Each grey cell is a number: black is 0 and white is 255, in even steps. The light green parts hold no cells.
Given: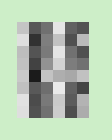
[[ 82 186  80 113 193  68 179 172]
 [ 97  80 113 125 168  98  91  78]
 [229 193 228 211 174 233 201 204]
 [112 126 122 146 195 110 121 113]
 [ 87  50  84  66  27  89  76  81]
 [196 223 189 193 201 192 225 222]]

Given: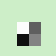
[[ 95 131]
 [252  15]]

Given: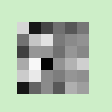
[[118 146 135 207 143 158]
 [ 87 138 150 178 149 175]
 [112 122 112 147 125  88]
 [ 69 225 148   4 138 139]
 [ 23 197 150 248 233  99]
 [214 114  63 170 203  22]]

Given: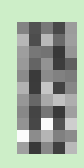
[[155 158 149  95 123 135 174 159 206 139 185]
 [ 72 106  56  60 129  67 193  57  83 128  63]
 [120 186 115 147 139 198 169 118 251 181 136]
 [ 81  77 119 100  58  59 103  68  71 140  56]
 [131 183 158 153 139 178 151 136 147 251 159]]

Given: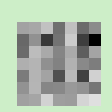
[[139   1 164 125 209 118 223]
 [107  62  94 137  65 146 212]
 [192 203 170 177 186 153 156]
 [111 115 133 130  80 136 158]
 [193  56 169 144 163 134 210]
 [167 145 188 180 180 181 165]
 [162 104 107 175 123 146 160]]

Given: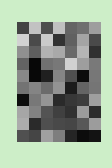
[[158  74  48 121 119 117 159  44 156  19]
 [111 164 181 158  11 100  61 156  88  12]
 [100  96 106 209  79  27  55  49  70  37]
 [192  50 169 120 133 147  42  64  73 126]
 [ 77 202 178 113  32 107 149  83  79 160]
 [194  74  94   7   8 132 120 130  42  69]
 [ 67 210 144  99 136 115  13 166 172  80]]

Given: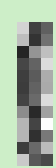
[[ 96 113 191 220 172 170 220 161 253 120 187  73]
 [ 64  51 148  99  91  98 106  41  68  48 105  88]
 [211 189  36  70  62  60  67 140 181 181  61 201]]

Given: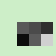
[[ 47 208]
 [ 75  91]
 [ 88  12]]

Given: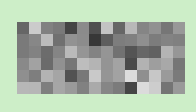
[[152 128 150 118 122 153]
 [118 131 180 168 154 116]
 [145 124  97 158 199 205]
 [133 143 103 178 143 219]
 [184 128  84  74 220  69]
 [102 125 114 163 162 123]
 [195  93 149 148 149 134]
 [ 79  55 131 180 201 170]
 [139 140 149 189 120 129]
 [ 68 146 186 118  82 154]
 [121 112 133 145 165 166]
 [129 188 108 107 179 127]
 [203 135 130 162 126 182]
 [102 122 122 137 143 183]]
